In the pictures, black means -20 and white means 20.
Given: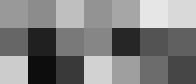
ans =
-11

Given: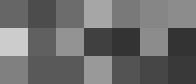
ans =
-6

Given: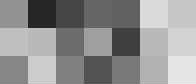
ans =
0

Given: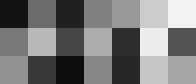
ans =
-18

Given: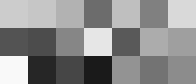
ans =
-9

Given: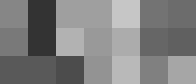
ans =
-8

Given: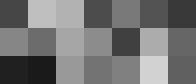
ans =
4

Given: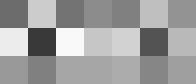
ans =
6
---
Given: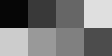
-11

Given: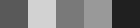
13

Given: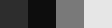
-18

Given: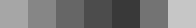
1

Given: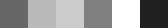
9

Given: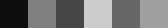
0

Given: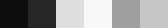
-14

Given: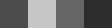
11

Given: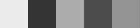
-12
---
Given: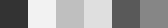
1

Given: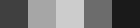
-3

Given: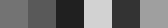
-6

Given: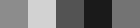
-2

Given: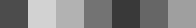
-4

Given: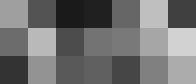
-12

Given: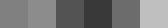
-3

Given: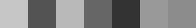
-4

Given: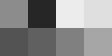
-5
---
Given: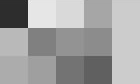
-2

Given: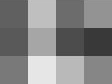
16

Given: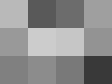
2

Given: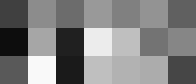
8

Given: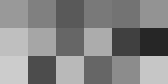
-4

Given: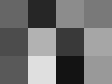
15
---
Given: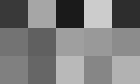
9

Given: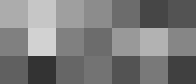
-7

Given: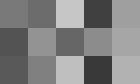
10

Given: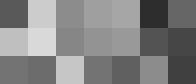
-5

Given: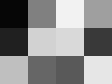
-4

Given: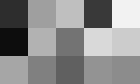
-5

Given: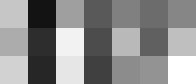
2

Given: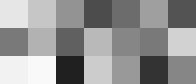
4

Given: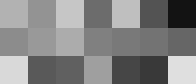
-9
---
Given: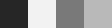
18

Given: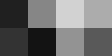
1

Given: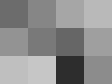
1

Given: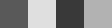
15

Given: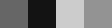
-17

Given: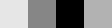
1
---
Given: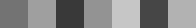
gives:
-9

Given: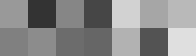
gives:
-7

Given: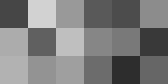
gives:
-13

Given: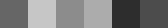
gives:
-13

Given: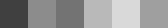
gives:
14

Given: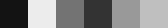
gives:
4

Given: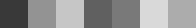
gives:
14

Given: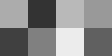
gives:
17
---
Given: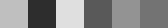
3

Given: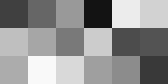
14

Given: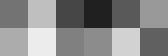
10

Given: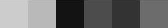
-3

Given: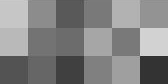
9

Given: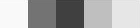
10

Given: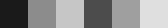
5

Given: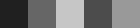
-4

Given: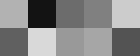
8

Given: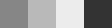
1
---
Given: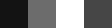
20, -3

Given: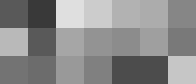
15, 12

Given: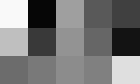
19, 15

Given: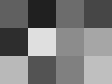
15, 10

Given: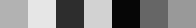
16, 13

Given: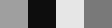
16, 5

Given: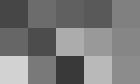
13, 9
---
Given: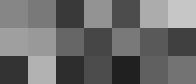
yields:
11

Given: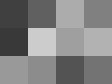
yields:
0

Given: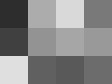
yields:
-1

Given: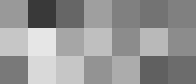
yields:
0

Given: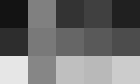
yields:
-15

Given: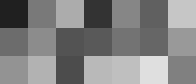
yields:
11

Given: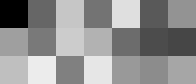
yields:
3

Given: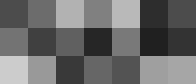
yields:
-8

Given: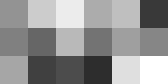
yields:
-11
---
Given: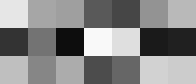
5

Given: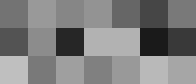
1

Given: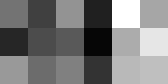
3

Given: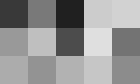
-15

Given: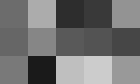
-13

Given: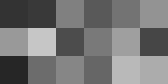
0
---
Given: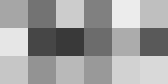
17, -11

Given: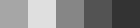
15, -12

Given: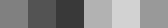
13, -11

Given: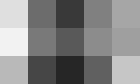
18, -14

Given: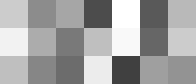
20, -10

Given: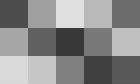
15, -11

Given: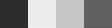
17, -13
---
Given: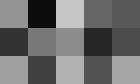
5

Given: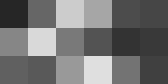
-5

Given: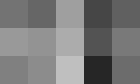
0

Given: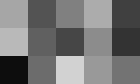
-18

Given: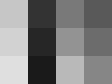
15

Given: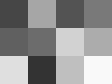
15
